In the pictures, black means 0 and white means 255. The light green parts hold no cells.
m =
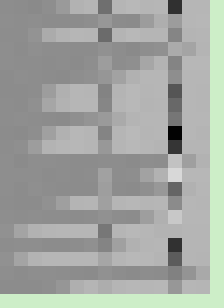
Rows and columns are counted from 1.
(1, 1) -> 141
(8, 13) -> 104
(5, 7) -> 142
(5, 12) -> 179
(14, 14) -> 177
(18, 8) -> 132
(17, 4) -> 181
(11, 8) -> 152
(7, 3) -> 141
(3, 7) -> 181
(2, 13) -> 156
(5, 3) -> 141
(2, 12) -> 174
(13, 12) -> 178
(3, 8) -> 107
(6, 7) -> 144
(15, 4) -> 145
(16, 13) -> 200
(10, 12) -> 182
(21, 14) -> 182
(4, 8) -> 145
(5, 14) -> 183
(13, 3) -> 142
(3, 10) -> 184
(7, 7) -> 181
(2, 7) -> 142
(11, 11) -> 182
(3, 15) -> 181
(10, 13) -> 2
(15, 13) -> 139
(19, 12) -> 180
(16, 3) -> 142
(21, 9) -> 181
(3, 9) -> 180
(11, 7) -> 181
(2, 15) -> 183
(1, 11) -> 181
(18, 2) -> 142

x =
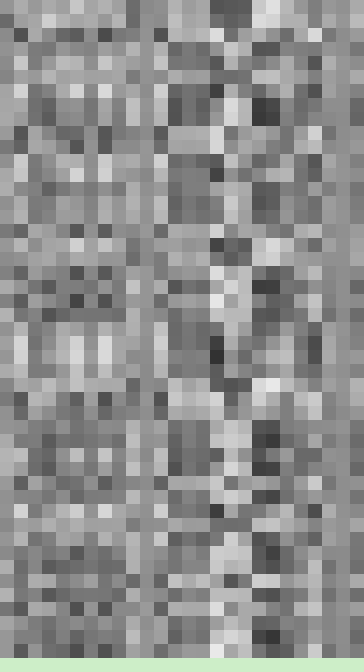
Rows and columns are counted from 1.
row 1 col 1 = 149
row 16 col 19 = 99
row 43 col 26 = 110
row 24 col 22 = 127
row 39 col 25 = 147
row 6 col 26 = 170
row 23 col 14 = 132
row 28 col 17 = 83
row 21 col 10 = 194
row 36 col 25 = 143
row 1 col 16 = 84
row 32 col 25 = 138
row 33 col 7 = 128
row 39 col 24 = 159
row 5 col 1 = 139
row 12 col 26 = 128
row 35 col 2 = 95
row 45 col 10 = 171
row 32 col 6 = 110
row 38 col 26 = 165
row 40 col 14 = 139
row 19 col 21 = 168
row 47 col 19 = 117
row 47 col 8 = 80
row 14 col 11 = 144
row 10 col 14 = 171
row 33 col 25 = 142
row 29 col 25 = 146
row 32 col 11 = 145
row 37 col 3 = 122
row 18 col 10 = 117
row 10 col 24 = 114
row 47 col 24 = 114
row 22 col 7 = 134
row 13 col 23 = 96
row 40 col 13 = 117
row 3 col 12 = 81
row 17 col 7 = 145
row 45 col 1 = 164

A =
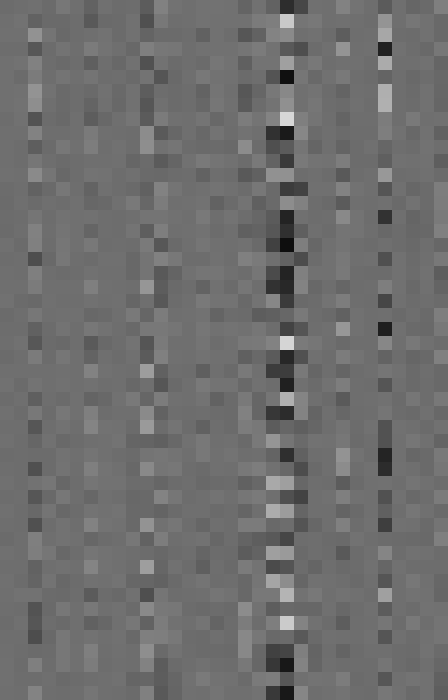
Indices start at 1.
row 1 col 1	108
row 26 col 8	111
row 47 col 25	100
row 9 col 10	117
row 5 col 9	104
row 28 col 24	114
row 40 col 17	107
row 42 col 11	102
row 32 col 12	96
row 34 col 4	108
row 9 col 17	110
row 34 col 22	77
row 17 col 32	128
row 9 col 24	110
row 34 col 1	110
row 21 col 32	100
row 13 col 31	112
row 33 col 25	147
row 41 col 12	102
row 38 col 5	114
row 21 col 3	123
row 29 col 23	111
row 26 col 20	91
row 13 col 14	109
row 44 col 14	108
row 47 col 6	112
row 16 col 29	111
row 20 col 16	117
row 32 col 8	112
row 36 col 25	127
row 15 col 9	112
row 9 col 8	104
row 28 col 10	104
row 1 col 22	71
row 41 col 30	109
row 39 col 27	110
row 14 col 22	66
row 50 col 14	112
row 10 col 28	126
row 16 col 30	101

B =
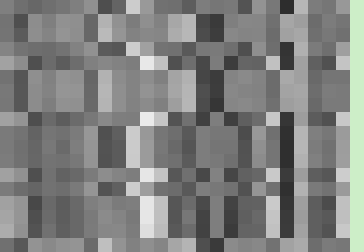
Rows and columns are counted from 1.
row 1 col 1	127
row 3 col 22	167
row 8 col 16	54
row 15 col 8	134
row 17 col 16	126
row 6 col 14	177
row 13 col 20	201
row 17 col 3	83
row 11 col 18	82
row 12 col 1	124
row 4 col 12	115
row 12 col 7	148
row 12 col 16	121
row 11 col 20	117
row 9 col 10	125
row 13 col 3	79
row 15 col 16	126
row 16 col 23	95
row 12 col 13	112
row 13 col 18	97
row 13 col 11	230
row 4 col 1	132
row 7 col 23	109
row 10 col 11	152
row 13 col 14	112
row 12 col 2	113
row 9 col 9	126
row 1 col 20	120
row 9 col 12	197
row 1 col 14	93
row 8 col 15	76
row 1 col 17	121
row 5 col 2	141
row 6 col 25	117
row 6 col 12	128
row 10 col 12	118
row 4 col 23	123
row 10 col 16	119

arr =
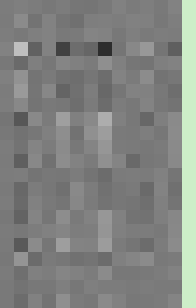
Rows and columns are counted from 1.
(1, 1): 124
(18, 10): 117
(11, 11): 120
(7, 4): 135
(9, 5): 159
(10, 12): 119
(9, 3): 137
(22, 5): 143
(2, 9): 125
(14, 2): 104
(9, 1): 117
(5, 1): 120
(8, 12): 119
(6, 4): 122
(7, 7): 125
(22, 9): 129
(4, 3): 97
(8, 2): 136
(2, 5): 117
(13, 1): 124
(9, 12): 127
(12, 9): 132
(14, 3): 124
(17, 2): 120
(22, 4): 115
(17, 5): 133
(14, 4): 119
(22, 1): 121
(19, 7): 116
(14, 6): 137
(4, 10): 136
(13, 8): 108
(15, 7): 123
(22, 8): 138
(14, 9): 119
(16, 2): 99
